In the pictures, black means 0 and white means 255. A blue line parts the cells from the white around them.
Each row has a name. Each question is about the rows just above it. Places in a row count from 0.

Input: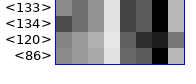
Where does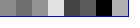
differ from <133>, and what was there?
7, [184]
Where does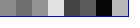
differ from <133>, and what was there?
6, [1]
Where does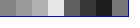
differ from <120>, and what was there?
5, [46]
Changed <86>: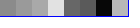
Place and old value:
6, [1]
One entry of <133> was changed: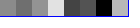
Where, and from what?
5, [90]
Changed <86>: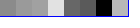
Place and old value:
2, [169]

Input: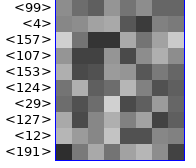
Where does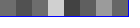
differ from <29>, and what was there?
4, [74]
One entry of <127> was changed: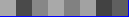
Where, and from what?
3, [175]
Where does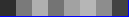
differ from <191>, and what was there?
2, [169]
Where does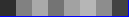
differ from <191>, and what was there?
1, [122]
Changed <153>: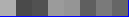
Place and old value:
5, [87]
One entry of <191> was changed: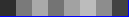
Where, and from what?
5, [182]

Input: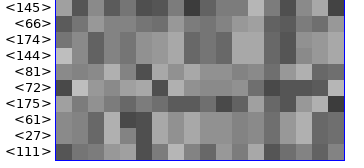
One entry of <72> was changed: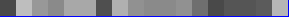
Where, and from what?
4, [160]
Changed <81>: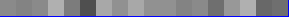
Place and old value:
4, [131]
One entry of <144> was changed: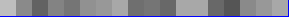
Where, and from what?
8, [104]
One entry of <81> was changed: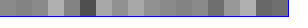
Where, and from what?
10, [145]
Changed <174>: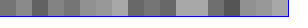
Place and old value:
13, [104]
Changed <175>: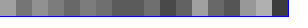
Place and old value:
1, [124]

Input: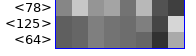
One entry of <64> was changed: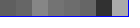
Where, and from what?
2, [127]
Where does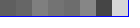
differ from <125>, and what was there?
5, [127]
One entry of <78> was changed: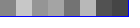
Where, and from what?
7, [63]
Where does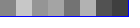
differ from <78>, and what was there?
5, [184]

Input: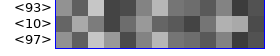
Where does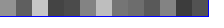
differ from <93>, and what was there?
6, [183]
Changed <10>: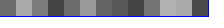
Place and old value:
0, [101]
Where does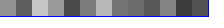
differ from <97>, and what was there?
5, [131]
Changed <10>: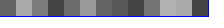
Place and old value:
12, [75]
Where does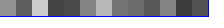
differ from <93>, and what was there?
2, [198]
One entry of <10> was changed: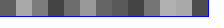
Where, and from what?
0, [101]
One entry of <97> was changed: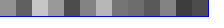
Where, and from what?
12, [82]

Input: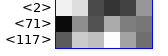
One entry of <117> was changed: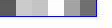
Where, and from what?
2, [190]
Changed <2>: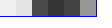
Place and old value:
1, [222]
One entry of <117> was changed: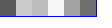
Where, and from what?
3, [253]
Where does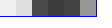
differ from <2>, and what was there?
3, [52]

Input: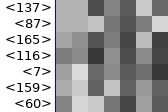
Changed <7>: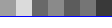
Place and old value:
5, [111]
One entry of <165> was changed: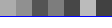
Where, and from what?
0, [165]
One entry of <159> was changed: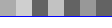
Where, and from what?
1, [201]

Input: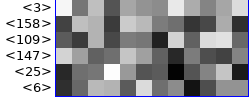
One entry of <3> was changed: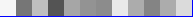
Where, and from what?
10, [166]
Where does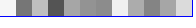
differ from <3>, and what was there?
7, [233]
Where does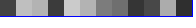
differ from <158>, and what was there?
5, [185]
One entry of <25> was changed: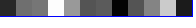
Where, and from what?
10, [197]
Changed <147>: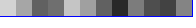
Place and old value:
1, [160]

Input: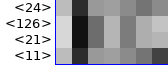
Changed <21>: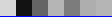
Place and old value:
2, [109]
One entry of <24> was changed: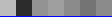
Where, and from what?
2, [153]
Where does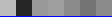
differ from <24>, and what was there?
1, [44]
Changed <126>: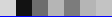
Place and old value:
5, [174]
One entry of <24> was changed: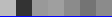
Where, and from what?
1, [44]

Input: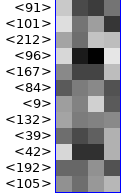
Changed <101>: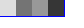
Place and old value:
2, [158]
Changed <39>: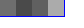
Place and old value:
3, [177]
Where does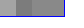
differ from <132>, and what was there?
2, [130]
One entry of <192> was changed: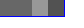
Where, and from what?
2, [145]
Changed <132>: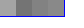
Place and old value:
1, [124]
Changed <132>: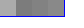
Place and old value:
0, [164]

